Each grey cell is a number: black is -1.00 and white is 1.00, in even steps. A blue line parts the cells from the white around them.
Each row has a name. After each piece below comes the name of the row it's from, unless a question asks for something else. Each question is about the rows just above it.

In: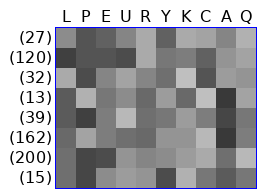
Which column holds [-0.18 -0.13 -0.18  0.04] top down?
R
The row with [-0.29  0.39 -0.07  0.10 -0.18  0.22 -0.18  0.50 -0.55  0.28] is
(13)

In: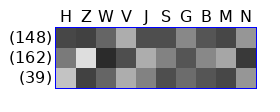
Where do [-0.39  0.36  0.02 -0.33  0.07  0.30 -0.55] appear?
(162)
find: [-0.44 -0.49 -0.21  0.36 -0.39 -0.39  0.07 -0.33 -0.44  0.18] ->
(148)
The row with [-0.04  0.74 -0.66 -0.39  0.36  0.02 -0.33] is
(162)
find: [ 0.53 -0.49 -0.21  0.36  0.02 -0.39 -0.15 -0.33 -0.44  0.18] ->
(39)
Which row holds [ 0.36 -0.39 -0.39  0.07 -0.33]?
(148)

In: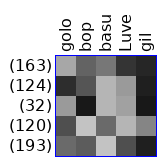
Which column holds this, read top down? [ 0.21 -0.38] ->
golo
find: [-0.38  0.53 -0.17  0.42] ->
(120)
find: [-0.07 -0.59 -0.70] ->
(163)
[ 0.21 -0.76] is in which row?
(124)
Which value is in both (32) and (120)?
[0.42]
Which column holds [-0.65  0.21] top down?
golo
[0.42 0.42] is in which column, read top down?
basu

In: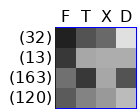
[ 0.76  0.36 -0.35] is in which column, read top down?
D
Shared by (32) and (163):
[-0.35]
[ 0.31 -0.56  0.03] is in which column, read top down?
T
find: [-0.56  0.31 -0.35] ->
(163)

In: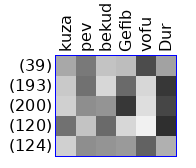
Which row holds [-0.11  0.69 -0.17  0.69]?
(193)
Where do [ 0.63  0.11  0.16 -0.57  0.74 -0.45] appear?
(200)

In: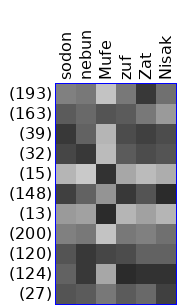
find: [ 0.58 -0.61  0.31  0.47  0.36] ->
(15)
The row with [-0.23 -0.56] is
(124)
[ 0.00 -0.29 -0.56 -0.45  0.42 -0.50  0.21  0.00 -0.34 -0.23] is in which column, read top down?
sodon
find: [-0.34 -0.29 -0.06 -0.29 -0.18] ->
(27)
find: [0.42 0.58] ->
(15)

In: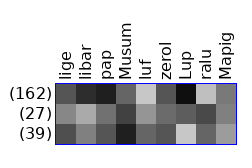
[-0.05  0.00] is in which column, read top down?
Mapig
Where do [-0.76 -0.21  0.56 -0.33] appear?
(162)
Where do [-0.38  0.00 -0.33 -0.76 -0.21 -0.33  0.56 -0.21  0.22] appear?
(39)
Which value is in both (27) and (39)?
[0.00]
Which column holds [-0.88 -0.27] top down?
Lup
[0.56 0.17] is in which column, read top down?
luf
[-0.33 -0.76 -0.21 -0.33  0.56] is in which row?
(39)

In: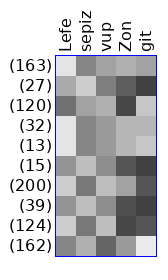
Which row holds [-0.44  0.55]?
(120)
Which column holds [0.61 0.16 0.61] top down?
Lefe
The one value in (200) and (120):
[0.27]
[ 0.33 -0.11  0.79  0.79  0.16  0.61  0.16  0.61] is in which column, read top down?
Lefe

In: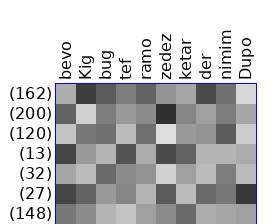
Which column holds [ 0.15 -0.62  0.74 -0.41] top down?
zedez
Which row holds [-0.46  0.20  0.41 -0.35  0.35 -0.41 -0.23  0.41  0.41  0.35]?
(13)

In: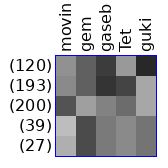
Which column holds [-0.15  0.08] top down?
Tet
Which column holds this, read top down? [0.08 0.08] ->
Tet

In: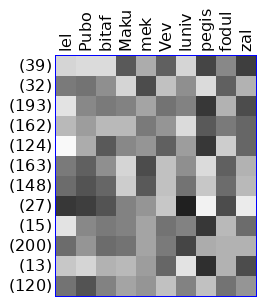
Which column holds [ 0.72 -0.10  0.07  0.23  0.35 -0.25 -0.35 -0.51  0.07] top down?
Pubo
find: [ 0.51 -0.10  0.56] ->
(148)

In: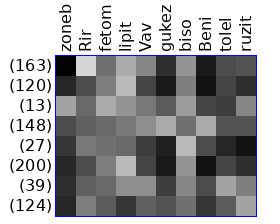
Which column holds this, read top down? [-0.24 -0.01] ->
Rir
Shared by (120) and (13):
[-0.46]

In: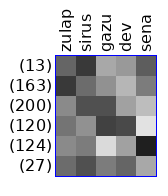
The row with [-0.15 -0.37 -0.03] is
(27)
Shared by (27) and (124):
[-0.03]
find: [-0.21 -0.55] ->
(13)
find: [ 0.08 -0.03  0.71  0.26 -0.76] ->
(124)
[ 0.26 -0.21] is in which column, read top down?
dev
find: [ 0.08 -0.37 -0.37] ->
(200)
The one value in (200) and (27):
[-0.37]

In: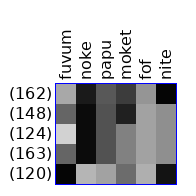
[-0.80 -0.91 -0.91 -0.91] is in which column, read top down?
noke
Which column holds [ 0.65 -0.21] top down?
fuvum

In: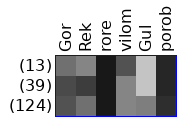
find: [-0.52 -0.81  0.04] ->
(39)
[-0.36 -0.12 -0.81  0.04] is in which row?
(124)
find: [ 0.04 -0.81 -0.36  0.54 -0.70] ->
(13)
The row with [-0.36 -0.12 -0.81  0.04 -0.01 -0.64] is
(124)
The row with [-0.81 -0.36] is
(13)

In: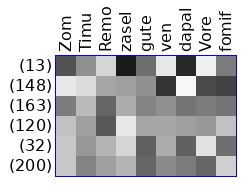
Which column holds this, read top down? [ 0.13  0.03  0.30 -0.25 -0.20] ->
gute
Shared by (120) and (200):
[0.25]
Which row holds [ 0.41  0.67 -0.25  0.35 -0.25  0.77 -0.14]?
(32)
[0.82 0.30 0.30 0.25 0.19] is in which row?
(120)
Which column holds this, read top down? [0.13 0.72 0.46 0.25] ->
Timu
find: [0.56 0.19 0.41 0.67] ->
(32)

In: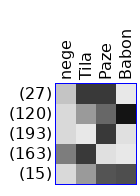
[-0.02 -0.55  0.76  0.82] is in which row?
(163)
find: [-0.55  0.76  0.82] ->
(163)
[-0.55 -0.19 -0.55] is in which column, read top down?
Paze
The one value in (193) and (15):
[0.70]

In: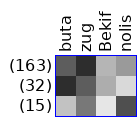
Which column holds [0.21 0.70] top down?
nolis
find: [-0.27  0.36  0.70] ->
(32)
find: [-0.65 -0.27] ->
(32)
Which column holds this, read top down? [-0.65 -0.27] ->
zug

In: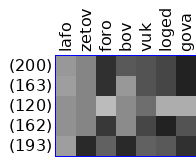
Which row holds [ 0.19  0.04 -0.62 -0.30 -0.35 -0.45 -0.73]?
(200)
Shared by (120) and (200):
[0.04]
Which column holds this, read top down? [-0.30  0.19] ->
bov

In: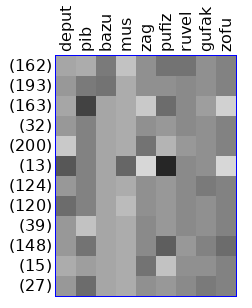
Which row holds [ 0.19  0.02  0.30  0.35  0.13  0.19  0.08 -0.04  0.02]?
(124)
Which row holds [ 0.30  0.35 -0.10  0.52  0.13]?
(15)
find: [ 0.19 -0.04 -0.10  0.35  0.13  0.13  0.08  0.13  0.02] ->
(193)

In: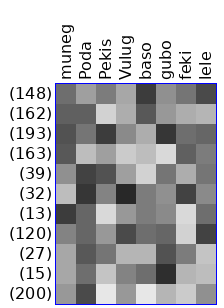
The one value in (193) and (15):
[-0.14]
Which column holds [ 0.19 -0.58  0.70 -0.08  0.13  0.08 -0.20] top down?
gubo
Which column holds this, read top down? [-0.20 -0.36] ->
gubo
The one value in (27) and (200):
[0.42]
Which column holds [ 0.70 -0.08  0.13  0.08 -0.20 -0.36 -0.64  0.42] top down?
gubo
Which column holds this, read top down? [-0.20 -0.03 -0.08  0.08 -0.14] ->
lele

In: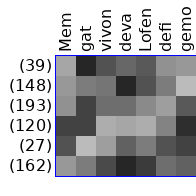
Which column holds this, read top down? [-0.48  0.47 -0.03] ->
gat
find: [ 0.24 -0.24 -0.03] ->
(27)
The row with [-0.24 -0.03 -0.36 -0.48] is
(27)
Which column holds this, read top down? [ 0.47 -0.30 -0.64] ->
gemo
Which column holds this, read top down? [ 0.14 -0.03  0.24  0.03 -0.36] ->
defi
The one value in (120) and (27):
[-0.48]
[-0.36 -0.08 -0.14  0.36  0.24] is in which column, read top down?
vivon

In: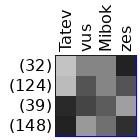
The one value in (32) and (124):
[0.04]
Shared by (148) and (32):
[-0.73]
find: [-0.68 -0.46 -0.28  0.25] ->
(39)

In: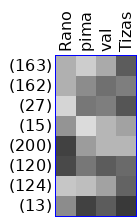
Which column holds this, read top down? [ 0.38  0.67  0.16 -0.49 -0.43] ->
Rano
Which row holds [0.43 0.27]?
(15)
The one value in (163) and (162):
[0.38]
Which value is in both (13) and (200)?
[-0.49]
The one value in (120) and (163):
[-0.28]

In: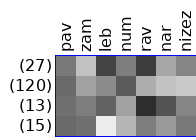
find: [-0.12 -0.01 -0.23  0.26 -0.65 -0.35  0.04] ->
(13)
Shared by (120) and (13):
[0.26]
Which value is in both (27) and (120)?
[0.52]
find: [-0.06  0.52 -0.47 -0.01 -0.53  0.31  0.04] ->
(27)

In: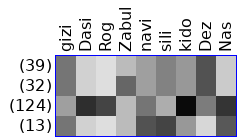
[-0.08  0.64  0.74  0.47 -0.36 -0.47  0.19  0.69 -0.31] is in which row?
(13)
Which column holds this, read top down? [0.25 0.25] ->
navi

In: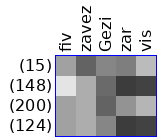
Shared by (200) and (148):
[0.36]
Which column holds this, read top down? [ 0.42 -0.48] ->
vis
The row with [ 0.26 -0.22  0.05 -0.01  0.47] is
(15)
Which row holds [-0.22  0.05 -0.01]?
(15)

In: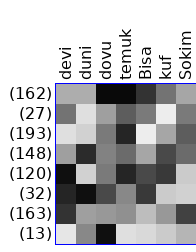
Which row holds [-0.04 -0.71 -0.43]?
(120)
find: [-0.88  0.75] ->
(13)
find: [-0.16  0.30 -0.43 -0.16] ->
(148)
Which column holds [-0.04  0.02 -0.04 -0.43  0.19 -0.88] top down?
dovu
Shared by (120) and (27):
[-0.04]
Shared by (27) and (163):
[0.25]
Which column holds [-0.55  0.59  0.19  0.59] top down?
kuf

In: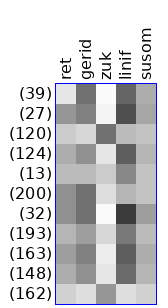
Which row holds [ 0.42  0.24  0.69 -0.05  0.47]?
(193)
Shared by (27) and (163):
[0.01]
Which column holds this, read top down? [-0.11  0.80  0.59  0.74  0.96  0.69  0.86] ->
zuk
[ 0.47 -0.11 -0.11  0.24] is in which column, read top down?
gerid
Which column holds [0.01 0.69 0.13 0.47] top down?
gerid
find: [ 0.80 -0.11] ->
(39)

